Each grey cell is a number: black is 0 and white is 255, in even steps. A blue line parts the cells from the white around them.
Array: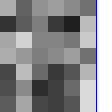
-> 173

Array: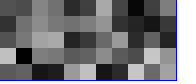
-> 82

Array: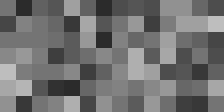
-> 116

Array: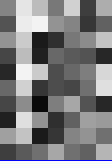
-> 132

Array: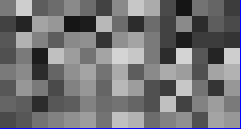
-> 122
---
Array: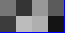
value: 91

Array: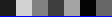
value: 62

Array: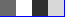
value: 216

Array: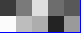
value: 109

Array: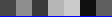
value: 182

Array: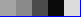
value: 10
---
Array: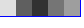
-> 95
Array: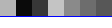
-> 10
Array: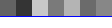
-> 52
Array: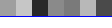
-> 198
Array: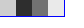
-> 46
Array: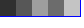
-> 87
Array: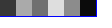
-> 170
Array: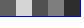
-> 213
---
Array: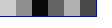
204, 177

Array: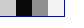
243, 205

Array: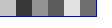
226, 197

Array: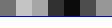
197, 166

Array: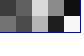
247, 217

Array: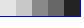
228, 201

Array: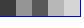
212, 184
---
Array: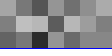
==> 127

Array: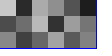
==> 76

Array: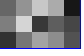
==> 126

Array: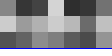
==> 204

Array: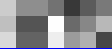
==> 191

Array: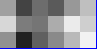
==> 215

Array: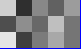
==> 78

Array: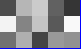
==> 243
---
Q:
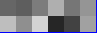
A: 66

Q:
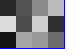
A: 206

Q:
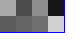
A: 113

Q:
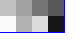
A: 221

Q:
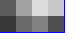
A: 131

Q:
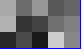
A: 113

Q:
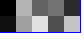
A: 78

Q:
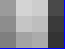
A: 190

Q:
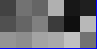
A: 15
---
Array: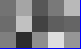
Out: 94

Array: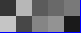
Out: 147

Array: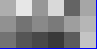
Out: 158

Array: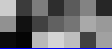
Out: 169

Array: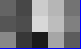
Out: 189

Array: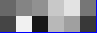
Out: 160

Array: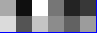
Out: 98
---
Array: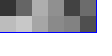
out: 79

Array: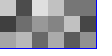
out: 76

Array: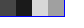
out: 160

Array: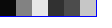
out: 76

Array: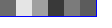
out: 108

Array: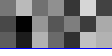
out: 48

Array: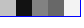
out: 130

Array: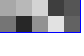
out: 85

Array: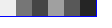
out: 88
